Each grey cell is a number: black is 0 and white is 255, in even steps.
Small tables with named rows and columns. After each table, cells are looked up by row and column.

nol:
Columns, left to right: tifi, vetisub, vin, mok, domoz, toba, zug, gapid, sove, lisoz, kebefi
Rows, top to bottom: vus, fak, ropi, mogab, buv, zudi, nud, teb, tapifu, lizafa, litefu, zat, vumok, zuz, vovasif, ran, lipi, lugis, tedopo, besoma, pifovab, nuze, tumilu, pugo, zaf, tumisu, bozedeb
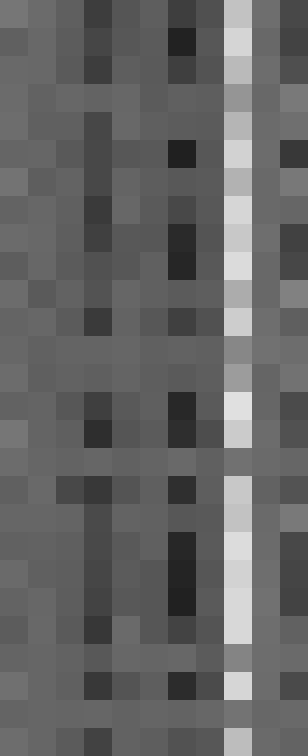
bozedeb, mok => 66
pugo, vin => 98
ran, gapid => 77
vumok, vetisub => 97
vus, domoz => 85
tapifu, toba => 87
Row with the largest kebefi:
litefu

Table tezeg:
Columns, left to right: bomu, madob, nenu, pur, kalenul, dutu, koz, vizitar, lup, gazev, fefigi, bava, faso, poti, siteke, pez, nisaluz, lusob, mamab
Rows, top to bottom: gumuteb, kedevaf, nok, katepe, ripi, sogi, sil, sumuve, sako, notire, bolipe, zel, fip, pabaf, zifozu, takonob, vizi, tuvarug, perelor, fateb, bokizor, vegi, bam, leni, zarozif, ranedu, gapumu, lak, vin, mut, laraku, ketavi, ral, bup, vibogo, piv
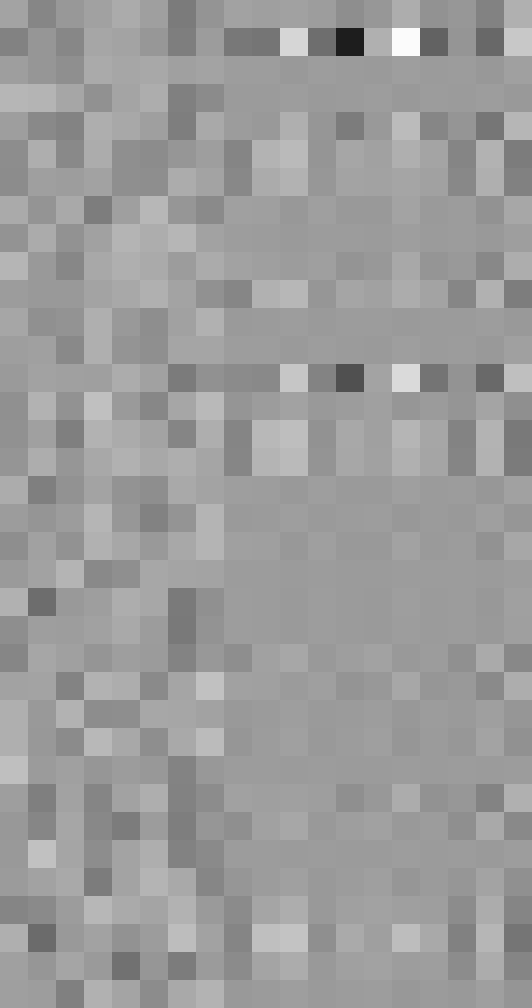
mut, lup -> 143
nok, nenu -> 143
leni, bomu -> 134
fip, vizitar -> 165
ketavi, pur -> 124
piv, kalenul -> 164
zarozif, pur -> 178
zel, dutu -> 142
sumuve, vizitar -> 138
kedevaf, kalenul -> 163
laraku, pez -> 155
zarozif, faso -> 148
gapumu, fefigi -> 160
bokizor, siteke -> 156
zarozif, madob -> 163
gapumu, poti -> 159

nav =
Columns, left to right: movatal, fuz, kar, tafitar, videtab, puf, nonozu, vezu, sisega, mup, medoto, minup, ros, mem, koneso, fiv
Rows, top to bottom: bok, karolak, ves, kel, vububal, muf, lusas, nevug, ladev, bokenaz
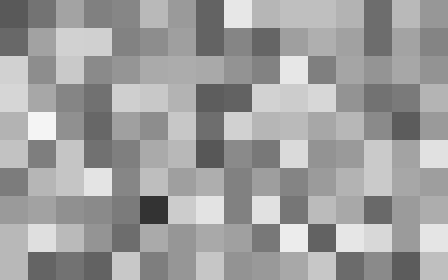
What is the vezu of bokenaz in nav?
198
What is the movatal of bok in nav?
89
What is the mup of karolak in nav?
101
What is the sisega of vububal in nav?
209
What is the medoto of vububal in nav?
186
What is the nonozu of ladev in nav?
150
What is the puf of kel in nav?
200
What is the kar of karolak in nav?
209
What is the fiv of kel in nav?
180
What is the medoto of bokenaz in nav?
168
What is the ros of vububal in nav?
183
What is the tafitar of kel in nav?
113
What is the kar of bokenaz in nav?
114
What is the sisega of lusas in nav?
129
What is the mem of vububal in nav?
138
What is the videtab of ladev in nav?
109
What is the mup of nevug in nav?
225
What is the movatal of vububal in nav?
179

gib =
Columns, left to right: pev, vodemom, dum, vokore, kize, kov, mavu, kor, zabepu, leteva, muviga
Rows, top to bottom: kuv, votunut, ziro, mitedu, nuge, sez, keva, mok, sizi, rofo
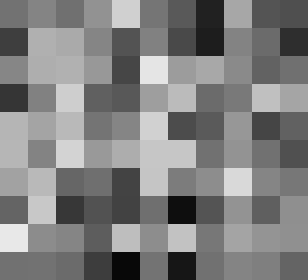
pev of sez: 182
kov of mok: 111
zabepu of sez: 147
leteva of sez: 113
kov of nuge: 209
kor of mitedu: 107
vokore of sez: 153
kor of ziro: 168
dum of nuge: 185
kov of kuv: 117
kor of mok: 84
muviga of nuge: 97
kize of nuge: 133
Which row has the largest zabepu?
keva

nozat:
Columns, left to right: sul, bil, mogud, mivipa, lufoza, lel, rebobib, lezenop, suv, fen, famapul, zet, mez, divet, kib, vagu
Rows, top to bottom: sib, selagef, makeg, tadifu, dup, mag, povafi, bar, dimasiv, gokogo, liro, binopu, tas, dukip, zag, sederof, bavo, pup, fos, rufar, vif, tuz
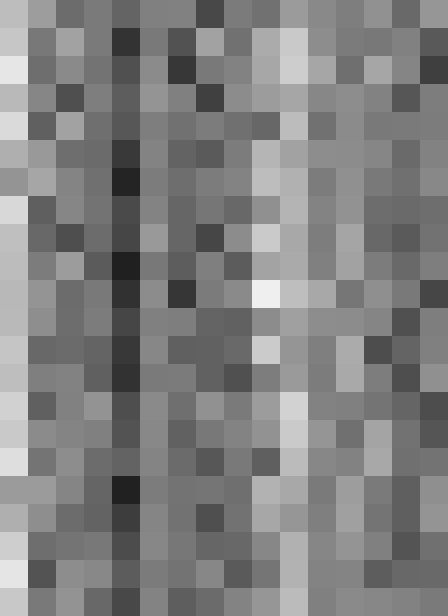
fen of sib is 113
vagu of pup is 143
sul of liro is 184
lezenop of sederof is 120
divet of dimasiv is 104
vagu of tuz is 122
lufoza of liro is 49
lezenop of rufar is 102
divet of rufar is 128
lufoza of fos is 61
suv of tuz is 131
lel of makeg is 139
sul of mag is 175
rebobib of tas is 96
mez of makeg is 111
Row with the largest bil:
povafi

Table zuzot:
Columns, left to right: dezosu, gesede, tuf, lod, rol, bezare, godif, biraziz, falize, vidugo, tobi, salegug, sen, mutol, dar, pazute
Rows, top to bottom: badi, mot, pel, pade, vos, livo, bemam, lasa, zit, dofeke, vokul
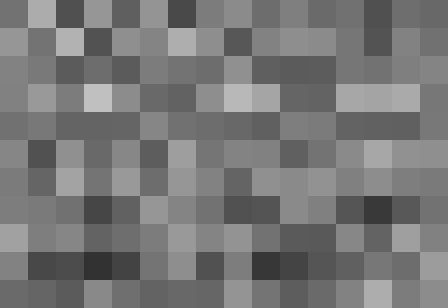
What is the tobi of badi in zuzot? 127
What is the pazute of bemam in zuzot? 122
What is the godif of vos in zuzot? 113
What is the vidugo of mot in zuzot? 130
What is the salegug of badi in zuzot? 106
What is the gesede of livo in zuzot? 81
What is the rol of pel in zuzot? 91
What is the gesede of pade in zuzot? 153
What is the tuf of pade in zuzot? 124
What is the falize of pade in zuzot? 184
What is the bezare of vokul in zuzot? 99
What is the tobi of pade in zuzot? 101
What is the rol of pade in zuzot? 140
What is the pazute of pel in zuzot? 132
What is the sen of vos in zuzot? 99
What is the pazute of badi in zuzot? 104
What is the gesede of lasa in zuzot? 122
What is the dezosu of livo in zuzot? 134
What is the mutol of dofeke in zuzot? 119
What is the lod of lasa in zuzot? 70
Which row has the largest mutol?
vokul

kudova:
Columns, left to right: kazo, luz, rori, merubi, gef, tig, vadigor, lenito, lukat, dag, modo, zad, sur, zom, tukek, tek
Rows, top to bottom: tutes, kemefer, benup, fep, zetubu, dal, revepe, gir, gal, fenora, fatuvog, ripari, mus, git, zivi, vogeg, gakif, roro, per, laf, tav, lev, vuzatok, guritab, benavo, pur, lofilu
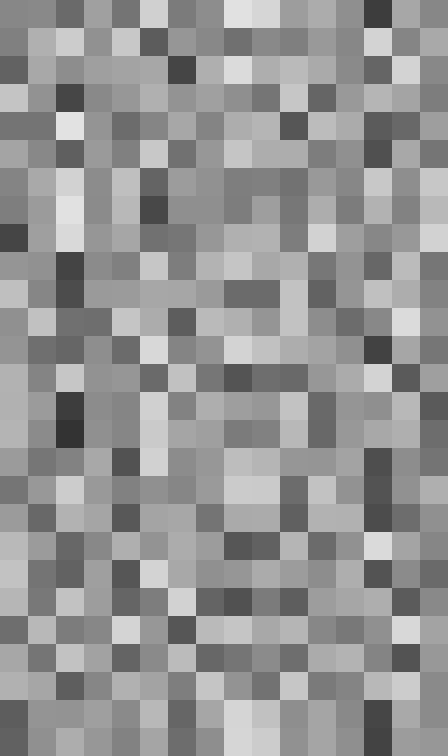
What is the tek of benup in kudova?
136
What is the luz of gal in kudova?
159
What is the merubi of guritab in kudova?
162
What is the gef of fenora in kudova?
128
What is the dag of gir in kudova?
158
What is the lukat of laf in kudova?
86
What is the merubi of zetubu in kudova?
148
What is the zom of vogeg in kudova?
168
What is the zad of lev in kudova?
157
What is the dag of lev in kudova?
123
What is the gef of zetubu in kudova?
108
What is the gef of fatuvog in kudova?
155
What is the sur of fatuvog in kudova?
149
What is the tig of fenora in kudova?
198
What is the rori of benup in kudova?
141
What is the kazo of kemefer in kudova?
128
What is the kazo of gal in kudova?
69
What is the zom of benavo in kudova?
184

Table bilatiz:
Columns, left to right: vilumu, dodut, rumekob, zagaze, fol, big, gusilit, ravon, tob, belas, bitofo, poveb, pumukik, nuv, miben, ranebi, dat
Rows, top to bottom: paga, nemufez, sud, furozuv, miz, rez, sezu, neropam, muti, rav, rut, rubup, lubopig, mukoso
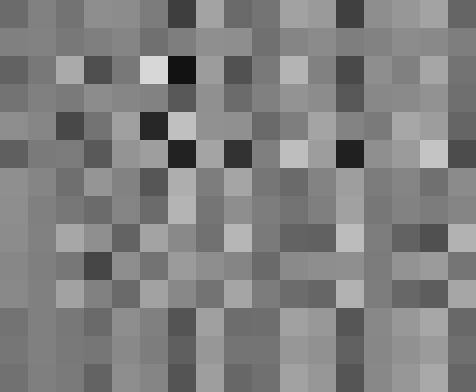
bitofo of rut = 108
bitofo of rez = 190
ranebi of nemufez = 137
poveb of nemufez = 139
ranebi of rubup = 167
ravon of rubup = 160
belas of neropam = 125
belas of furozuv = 128
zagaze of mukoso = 99
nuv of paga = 142
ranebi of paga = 163
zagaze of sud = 78
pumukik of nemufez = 126

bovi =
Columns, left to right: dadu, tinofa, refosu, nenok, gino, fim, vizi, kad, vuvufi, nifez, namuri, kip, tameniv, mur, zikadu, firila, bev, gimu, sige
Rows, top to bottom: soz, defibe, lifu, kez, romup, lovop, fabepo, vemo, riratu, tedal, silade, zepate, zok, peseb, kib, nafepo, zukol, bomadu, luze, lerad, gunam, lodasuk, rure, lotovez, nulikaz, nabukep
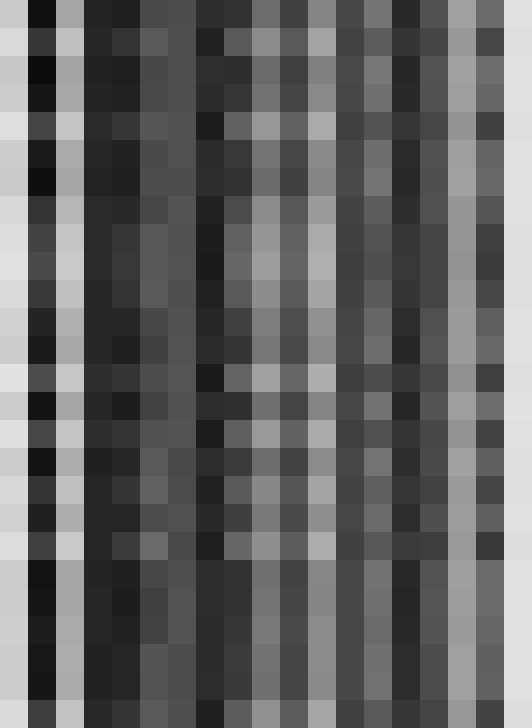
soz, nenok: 35
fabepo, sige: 224
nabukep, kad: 31
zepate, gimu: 94
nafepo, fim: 81
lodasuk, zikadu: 38
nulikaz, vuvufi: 58
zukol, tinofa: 19
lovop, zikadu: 42
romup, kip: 170
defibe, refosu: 192

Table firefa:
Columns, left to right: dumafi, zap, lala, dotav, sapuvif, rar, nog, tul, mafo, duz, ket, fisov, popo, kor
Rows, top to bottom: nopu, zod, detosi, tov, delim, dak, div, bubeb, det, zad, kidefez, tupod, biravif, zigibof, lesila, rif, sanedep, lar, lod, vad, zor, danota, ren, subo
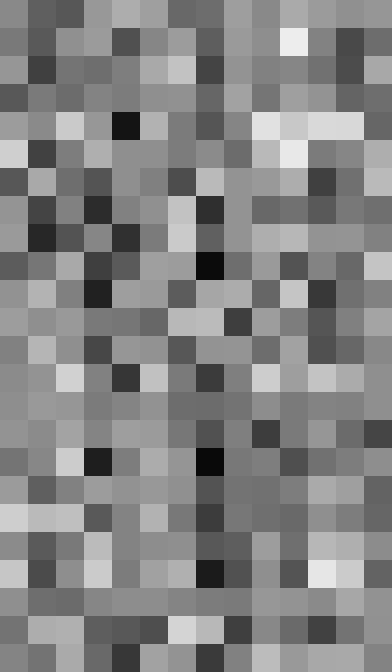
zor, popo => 203
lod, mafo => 119
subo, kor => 131
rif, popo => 107
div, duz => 153
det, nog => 202
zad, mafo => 110
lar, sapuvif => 146
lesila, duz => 141
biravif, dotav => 71
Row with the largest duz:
delim

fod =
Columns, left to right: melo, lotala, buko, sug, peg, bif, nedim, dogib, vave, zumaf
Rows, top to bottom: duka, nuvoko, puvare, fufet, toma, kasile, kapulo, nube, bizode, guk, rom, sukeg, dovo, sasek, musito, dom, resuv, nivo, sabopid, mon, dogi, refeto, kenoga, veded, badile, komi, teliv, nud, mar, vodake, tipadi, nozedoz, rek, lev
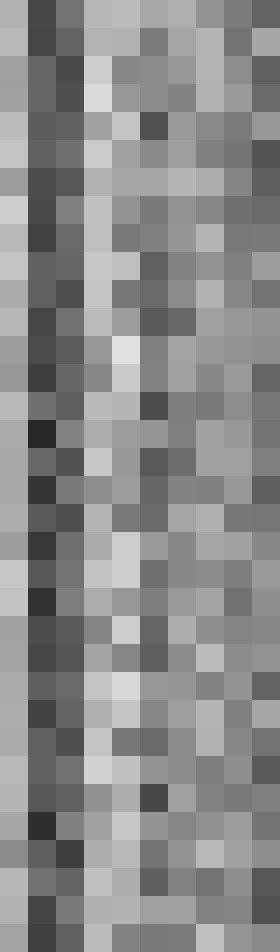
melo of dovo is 157
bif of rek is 159
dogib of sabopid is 176
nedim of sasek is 160
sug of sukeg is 186
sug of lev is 187
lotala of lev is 64

